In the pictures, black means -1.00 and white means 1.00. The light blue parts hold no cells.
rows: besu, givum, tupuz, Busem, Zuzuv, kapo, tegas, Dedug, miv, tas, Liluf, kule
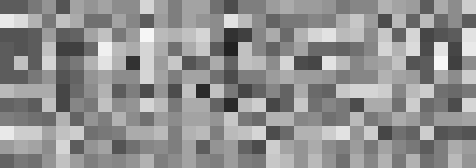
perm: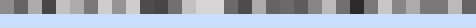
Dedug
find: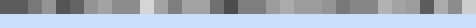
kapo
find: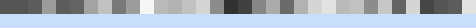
tupuz
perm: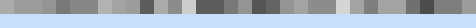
kapo
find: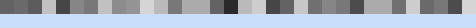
Dedug
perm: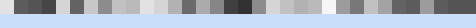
tupuz
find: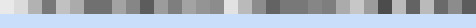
givum

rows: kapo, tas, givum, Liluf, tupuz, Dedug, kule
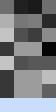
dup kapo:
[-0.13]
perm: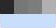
tas

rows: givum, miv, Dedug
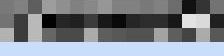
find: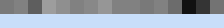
givum

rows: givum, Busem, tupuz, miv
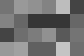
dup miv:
[-0.25]
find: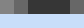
Busem
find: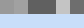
miv

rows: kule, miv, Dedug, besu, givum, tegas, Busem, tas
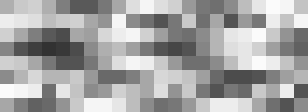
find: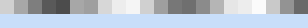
Dedug
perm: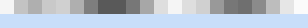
kule
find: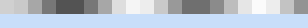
givum
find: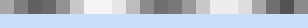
tas
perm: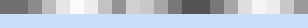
givum
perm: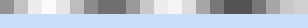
givum

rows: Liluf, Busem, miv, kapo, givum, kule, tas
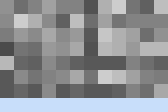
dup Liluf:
[0.02]
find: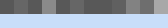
tas
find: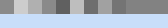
Busem
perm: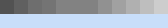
Liluf
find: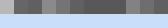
givum

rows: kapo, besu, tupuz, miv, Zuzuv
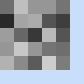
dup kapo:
[0.18]
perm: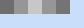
miv
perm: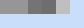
kapo

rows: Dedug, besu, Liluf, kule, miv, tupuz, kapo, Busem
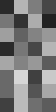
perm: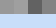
Liluf
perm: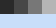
kule
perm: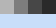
Dedug

